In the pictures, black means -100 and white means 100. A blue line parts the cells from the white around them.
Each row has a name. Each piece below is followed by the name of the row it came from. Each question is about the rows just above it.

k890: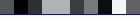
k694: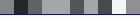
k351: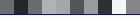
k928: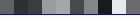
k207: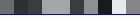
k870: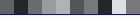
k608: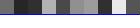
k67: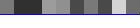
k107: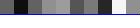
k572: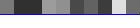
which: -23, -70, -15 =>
k870
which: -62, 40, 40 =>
k890
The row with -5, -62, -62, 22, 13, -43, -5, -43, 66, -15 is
k67

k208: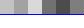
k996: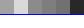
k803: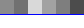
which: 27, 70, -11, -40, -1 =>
k208
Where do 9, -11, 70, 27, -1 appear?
k803
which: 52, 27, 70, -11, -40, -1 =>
k208
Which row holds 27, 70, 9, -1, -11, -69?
k996

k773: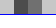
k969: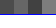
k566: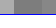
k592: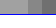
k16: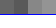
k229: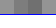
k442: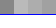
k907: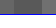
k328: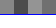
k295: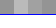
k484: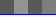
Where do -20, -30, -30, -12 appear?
k907
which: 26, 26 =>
k592
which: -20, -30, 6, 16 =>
k16
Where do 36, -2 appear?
k566
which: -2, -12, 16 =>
k229

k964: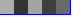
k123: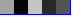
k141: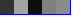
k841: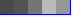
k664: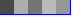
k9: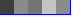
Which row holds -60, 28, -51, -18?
k964
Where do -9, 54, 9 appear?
k9

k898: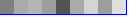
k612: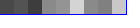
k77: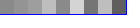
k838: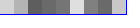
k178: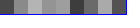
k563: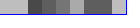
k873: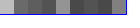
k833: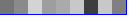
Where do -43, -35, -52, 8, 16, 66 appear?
k612
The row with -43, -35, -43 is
k873
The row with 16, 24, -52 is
k178
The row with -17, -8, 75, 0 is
k838
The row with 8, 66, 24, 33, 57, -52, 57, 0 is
k833
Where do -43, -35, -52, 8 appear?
k612
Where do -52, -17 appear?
k178

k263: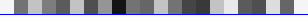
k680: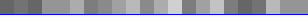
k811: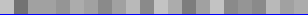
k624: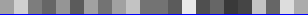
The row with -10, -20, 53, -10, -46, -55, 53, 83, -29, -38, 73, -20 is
k263
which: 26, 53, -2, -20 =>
k680

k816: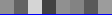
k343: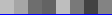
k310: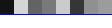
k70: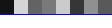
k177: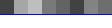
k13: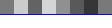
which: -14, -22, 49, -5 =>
k343
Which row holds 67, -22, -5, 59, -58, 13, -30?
k70
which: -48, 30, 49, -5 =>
k177
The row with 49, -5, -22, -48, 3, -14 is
k177
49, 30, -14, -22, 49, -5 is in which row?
k343

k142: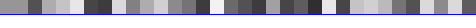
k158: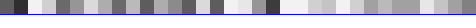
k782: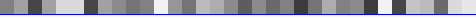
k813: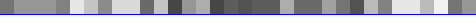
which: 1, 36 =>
k142
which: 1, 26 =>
k782

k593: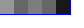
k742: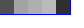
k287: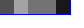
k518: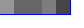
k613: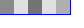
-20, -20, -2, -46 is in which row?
k518
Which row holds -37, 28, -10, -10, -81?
k287
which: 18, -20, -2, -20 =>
k593
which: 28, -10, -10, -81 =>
k287
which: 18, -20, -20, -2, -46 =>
k518
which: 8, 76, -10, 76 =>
k613

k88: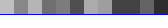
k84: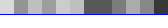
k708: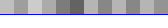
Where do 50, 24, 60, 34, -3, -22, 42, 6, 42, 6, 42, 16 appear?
k708
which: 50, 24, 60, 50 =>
k84
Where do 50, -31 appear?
k84
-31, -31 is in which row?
k84
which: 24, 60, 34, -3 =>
k708

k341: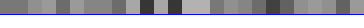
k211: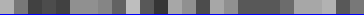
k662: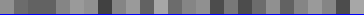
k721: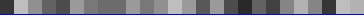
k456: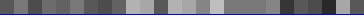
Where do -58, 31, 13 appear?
k211
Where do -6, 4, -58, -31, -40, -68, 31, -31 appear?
k456

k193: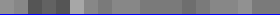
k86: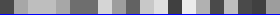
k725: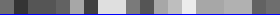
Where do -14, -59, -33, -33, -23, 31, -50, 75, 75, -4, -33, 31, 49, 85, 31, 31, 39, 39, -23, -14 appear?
k725
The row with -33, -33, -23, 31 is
k725
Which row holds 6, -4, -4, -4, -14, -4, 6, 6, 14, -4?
k193
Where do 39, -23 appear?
k725

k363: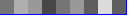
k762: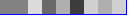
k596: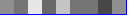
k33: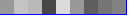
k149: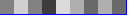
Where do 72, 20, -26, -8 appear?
k33
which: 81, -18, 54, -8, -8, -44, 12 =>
k596
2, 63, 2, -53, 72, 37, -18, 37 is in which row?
k149
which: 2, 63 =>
k149
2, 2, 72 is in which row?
k762
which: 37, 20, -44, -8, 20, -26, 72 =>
k363
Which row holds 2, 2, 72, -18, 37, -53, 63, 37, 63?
k762

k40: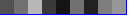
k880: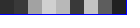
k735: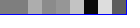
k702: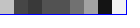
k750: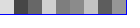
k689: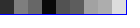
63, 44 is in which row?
k880
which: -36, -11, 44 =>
k40
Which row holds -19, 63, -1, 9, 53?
k750
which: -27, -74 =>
k880
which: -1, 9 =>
k750

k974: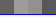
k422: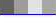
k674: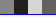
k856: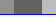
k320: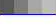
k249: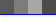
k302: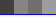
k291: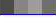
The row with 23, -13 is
k291
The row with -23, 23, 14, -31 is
k974
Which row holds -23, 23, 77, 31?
k422
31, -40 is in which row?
k249

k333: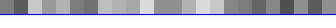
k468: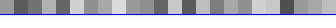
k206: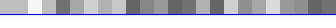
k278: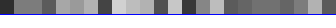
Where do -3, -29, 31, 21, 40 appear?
k278
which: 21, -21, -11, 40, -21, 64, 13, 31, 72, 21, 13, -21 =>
k206
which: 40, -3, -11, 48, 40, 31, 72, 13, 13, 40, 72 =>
k333

